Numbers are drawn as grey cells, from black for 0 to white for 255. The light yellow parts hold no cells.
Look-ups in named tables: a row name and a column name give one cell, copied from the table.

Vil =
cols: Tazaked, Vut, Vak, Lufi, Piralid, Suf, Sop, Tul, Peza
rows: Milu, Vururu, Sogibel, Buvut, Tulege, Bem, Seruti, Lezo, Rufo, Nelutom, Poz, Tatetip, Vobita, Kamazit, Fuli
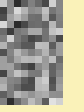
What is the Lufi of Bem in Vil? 102
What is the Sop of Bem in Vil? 115
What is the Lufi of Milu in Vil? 93
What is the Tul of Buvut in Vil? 183
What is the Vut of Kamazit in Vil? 124
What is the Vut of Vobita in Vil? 127
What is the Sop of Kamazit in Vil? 173
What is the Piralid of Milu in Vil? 128
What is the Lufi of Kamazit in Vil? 165
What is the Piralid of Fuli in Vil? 188
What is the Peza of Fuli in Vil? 209
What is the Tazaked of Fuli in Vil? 128
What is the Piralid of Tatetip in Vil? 74
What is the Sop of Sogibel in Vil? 178
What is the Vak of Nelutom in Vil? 118
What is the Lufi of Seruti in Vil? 89
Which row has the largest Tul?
Fuli

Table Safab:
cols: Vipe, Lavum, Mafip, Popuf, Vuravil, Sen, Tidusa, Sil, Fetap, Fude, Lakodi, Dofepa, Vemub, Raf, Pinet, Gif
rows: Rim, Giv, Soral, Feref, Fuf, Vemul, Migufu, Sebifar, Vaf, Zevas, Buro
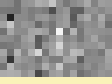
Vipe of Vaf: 148
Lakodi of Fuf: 179
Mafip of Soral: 139
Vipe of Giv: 120
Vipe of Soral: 140
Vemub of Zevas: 145
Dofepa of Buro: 112
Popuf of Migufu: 147
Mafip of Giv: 115
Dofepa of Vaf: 95
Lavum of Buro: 173
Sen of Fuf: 169
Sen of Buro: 72
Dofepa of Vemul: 120
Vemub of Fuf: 150
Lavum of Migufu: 123
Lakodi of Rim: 139
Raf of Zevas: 131
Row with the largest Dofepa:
Sebifar

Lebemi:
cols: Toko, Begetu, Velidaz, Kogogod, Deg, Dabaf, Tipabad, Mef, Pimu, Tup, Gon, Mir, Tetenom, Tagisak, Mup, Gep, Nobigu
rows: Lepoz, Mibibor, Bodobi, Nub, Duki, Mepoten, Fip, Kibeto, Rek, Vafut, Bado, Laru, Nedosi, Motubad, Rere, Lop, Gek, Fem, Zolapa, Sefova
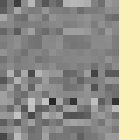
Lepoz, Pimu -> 97
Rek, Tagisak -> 134
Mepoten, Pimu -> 141
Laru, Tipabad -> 155
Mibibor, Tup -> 122
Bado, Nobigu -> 90
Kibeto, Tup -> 131
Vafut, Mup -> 133
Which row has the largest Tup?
Lepoz

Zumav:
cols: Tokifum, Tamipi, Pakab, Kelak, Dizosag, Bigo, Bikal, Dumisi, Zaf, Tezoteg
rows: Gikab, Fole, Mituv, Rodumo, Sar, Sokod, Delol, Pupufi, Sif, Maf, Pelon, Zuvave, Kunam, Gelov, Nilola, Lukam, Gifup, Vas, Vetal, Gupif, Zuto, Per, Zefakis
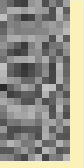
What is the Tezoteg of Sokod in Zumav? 92
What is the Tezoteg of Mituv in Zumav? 124
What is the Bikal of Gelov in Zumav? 178
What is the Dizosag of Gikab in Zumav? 148
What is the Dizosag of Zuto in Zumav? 126
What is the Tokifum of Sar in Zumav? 102
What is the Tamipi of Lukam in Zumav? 172
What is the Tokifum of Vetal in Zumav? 152
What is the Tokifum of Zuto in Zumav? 139
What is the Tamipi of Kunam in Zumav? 96
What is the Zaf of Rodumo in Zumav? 140
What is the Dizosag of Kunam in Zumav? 148
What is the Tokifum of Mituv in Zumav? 190
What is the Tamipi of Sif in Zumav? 148
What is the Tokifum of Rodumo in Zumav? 91
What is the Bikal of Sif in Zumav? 174
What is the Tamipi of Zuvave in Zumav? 155
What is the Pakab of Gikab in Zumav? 69
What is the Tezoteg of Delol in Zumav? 153
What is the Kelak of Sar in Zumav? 129
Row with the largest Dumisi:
Kunam

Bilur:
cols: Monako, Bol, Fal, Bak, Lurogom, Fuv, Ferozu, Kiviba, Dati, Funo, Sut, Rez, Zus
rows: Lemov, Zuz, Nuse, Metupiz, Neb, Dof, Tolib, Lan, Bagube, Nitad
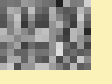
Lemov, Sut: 123
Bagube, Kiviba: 176
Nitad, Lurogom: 149
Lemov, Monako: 113
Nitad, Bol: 200
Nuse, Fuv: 82
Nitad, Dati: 126
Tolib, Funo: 110
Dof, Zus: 114

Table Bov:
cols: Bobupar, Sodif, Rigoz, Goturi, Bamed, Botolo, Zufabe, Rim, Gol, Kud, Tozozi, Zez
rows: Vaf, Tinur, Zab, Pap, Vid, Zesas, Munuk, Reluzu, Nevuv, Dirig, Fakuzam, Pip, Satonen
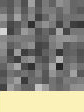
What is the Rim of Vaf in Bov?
98
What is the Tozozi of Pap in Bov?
62
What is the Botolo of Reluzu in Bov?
64
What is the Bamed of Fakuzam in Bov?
99
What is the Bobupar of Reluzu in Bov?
136
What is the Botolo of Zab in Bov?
66
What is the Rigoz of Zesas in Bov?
126
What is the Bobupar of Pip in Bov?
97
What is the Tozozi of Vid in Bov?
119
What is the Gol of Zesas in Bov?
146
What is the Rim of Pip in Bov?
115

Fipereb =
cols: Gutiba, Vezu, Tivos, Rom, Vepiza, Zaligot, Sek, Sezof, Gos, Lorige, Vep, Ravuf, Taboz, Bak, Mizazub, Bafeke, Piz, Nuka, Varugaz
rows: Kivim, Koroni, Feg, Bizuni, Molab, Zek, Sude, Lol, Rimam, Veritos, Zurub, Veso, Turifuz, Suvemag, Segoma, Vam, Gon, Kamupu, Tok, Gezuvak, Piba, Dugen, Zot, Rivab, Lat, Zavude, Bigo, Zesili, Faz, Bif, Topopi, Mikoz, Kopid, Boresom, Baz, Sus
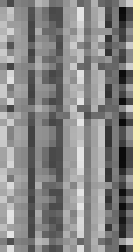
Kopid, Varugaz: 100
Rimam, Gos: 115
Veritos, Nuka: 133
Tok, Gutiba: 203
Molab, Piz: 101
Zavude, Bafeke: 56
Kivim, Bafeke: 93
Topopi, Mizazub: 179
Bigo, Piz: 102
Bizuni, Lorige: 151
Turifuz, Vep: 181
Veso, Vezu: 225
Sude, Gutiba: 170
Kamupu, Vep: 158

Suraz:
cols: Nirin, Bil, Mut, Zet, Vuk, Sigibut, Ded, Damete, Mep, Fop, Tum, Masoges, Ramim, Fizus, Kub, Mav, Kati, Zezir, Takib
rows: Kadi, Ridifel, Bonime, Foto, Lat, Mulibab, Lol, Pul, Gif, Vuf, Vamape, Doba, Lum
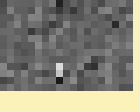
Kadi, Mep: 33
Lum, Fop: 108
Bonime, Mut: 116
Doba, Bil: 81
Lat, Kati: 104
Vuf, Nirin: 134
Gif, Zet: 96
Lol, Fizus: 97
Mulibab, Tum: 90
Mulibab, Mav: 121
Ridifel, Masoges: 85
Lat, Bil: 107
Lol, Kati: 124
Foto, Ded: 86
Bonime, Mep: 86
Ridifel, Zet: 95
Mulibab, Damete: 132

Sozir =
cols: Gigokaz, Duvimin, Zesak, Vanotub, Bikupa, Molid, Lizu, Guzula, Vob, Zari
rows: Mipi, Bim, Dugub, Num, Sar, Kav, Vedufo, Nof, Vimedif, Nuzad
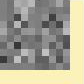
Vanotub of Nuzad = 127
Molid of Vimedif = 95
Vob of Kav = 104
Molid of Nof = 108
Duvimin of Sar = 124
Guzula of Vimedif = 148
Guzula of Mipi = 134
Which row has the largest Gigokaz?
Sar

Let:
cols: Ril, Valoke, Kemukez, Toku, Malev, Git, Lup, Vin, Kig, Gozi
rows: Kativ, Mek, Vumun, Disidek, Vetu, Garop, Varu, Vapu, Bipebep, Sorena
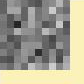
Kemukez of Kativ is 136
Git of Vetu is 117
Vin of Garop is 73
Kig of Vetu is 115
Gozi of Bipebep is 162
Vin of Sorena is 203
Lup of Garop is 103
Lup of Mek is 134
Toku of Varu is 146
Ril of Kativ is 96
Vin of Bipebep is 145
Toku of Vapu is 151
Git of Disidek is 133

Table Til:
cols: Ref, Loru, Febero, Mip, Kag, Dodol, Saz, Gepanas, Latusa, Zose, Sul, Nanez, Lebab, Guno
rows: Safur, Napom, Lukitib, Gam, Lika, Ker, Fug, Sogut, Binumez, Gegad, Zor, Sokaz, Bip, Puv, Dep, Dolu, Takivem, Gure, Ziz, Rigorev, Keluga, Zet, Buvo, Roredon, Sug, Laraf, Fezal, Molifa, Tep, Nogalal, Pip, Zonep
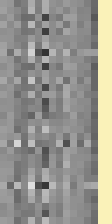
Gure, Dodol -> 140
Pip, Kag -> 121
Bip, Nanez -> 141
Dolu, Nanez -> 142
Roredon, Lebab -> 131
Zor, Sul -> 148

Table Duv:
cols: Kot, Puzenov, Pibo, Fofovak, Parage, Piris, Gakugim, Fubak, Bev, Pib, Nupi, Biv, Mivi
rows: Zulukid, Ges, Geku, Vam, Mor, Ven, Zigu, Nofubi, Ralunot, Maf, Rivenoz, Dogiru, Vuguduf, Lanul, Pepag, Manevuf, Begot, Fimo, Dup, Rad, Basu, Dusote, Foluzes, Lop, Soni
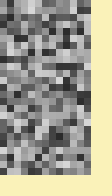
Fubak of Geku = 69
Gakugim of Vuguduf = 167
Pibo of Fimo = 209
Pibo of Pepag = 118
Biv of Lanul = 59
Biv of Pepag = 46
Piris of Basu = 111
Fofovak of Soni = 126
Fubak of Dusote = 154
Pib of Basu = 83
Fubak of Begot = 173
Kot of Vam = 55
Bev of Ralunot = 178
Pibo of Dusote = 203

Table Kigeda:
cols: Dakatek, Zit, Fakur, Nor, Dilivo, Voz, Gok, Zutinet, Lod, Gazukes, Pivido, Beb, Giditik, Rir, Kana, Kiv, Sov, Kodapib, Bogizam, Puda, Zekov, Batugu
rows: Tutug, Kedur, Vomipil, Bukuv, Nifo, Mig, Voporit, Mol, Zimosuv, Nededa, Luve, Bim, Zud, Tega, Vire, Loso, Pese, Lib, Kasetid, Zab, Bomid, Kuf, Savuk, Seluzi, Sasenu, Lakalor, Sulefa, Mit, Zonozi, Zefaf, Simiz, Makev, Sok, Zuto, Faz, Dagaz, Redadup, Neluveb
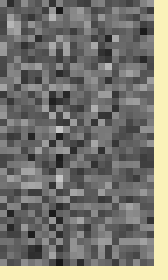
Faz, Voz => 97
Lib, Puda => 94
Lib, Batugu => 123
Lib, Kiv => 76
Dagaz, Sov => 130
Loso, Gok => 160
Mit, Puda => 122
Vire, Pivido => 117
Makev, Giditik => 107
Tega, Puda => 105
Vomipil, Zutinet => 180
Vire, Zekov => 114
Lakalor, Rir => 120
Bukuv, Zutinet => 111
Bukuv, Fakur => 160
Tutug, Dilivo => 100
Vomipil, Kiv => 111

